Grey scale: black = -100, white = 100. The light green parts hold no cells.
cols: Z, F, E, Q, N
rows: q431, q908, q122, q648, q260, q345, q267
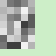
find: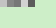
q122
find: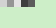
q648
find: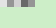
q260

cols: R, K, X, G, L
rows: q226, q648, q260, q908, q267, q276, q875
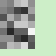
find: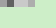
q908
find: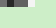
q267
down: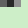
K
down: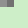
R
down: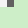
L
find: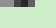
q276

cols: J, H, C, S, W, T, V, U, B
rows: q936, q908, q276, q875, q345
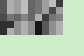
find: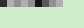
q345
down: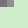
U
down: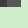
V

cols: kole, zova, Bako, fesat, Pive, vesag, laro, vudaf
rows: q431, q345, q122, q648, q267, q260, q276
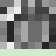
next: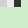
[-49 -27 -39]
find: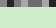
q260
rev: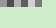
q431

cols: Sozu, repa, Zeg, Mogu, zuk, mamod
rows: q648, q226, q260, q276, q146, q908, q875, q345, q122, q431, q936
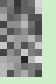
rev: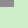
q276
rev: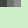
q226
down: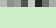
Mogu
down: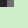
Mogu
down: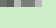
zuk
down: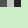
Mogu

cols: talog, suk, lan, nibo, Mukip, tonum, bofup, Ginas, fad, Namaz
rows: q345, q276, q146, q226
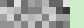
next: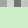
[41 53  3]
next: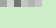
[ 3 66 28]
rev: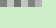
q226
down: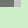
nibo
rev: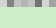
q146
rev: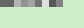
q345

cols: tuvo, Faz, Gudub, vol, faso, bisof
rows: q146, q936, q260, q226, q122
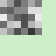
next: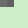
[ 7  7 74]
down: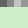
Faz

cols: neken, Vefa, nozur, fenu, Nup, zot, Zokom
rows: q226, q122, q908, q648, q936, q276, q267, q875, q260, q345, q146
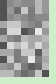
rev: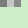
q345
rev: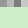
q122
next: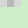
[32 69 32]
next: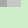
[19  8 -3]
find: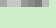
q648
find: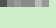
q226
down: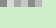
Vefa

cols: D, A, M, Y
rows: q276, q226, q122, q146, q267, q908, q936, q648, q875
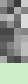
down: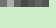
D
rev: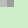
q936

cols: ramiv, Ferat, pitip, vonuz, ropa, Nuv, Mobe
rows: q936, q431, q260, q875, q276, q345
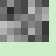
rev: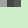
q936
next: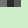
[-44  49   4]
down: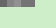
Nuv

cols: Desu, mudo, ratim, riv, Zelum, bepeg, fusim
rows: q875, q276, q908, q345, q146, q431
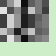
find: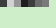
q345
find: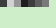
q908
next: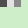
[-88 -26  -5]
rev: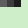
q908
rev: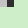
q276

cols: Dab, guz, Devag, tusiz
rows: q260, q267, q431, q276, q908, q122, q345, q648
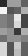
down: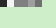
Dab
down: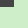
tusiz
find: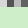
q648

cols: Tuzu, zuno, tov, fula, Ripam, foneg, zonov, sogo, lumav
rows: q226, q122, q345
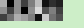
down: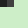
lumav
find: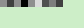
q122
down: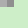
Tuzu
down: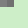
sogo
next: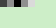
[-37  -1 -50]
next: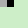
[ 12 -50  -1]

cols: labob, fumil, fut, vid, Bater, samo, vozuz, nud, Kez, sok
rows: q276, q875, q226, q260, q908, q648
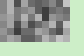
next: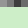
[-16  29  17]
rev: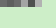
q276

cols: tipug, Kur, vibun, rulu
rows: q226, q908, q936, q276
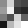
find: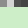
q226
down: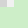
Kur

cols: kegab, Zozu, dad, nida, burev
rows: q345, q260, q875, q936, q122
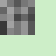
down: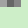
kegab
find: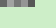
q260
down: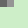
nida

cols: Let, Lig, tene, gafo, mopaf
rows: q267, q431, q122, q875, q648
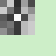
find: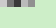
q431
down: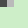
gafo
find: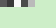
q122
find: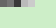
q875

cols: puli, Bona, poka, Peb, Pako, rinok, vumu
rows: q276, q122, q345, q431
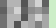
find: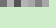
q431
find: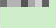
q276
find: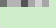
q345
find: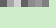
q122
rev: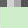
q276

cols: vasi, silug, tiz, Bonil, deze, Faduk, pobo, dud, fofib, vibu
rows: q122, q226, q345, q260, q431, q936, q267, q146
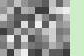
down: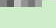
pobo
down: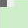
silug
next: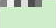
[15 62  4]

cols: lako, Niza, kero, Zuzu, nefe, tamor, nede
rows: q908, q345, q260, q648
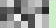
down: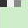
kero
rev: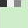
q260
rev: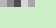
q908

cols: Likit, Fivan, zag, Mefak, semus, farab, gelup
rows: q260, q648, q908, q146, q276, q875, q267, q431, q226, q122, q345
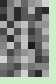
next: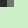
[ 28 -20  15]
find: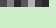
q648

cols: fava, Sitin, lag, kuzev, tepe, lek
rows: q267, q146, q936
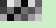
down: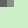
lek
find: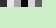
q267
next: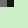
[-13 -35  11]

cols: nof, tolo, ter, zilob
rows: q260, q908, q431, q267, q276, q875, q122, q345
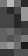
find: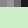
q122
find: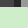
q431
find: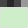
q908
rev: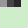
q908
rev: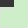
q345

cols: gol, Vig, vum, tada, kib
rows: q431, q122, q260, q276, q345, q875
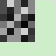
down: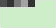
gol
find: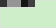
q875
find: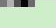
q276
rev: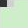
q345
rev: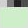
q122
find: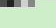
q122
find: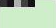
q260

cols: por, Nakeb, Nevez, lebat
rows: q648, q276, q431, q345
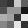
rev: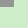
q276
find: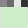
q345
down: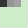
Nakeb
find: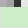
q431
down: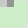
Nevez

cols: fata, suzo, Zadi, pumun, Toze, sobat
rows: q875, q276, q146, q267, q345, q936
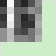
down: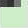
Toze
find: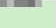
q936
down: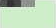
fata

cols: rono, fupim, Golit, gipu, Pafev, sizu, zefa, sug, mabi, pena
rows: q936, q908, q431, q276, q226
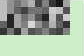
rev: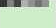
q936
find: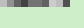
q908
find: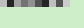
q431
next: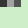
[-23   1 -36]
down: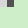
Pafev
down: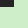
fupim

